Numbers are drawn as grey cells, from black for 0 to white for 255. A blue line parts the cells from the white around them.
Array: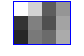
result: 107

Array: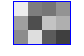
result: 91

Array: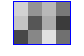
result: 225

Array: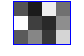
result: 55

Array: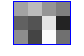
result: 251

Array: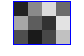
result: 71
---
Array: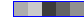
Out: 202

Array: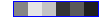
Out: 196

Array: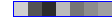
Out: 187

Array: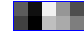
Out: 1

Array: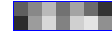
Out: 130

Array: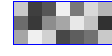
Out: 71

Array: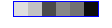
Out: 75

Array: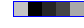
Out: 1
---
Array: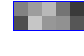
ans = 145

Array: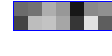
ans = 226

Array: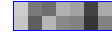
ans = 53

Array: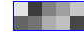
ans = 192

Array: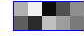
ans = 157

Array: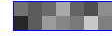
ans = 200

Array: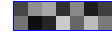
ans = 188

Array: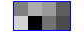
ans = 114

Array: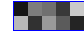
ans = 91
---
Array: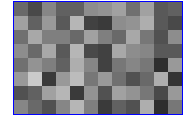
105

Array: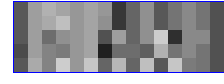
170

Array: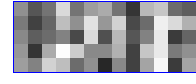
130

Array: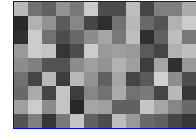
127

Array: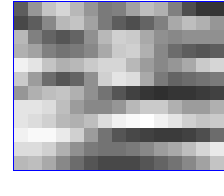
190
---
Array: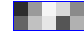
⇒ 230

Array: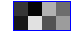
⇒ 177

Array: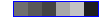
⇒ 168

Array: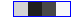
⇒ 212

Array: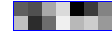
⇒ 218

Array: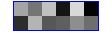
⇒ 193

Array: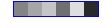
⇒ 197

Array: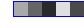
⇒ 169
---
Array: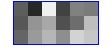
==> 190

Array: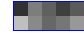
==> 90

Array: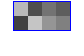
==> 93

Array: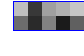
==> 198

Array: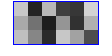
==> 176

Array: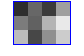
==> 233
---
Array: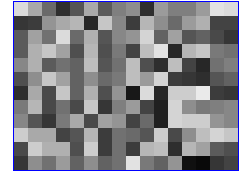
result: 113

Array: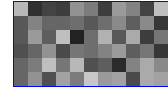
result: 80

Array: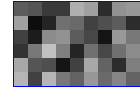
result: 181

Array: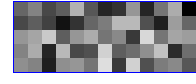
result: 31

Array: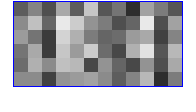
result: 65
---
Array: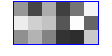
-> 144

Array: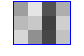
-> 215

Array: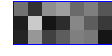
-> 36

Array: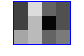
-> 166

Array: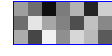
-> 172

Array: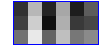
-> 113

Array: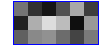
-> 96

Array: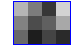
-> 104
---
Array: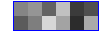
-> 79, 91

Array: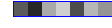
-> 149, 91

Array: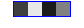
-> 129, 63

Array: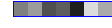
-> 170, 128

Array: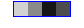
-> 77, 210

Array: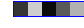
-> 178, 54

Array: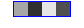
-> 80, 167

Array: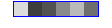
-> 111, 220

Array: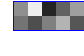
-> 159, 116

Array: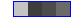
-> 106, 196
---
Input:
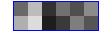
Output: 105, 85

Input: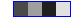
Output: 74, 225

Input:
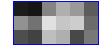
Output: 28, 120

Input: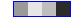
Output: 154, 43

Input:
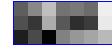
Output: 94, 185

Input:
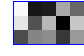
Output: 250, 154
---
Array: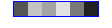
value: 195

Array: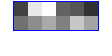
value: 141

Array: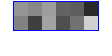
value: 63

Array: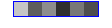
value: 93

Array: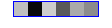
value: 9

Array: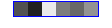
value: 33

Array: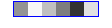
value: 247

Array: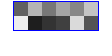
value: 30

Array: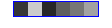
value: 203
